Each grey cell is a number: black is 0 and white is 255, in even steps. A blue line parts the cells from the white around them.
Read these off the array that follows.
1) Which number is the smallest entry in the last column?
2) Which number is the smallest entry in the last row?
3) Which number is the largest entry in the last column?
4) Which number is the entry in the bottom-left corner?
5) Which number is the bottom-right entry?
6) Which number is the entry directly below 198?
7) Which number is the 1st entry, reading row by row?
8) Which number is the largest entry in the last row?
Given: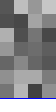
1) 72
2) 65
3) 198
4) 117
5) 144
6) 130
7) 86
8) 182

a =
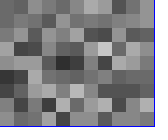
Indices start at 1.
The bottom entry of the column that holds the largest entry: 90
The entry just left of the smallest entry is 90
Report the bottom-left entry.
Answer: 142
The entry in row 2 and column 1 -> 106
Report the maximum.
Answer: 198
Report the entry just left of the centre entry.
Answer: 47
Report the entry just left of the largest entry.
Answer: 155
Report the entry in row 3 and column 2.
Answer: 148
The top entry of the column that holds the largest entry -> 155
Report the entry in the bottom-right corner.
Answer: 122
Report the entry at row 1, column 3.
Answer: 142
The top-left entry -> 106
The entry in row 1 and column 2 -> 98
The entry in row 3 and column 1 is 122
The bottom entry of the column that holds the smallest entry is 69
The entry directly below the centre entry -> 98
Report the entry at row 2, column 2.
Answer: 122

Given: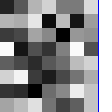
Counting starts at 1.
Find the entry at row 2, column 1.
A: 180
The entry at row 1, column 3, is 180
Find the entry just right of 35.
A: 88
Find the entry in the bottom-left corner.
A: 164
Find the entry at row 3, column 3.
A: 164
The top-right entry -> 218
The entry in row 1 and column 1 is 35
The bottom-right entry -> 196
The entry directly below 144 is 80
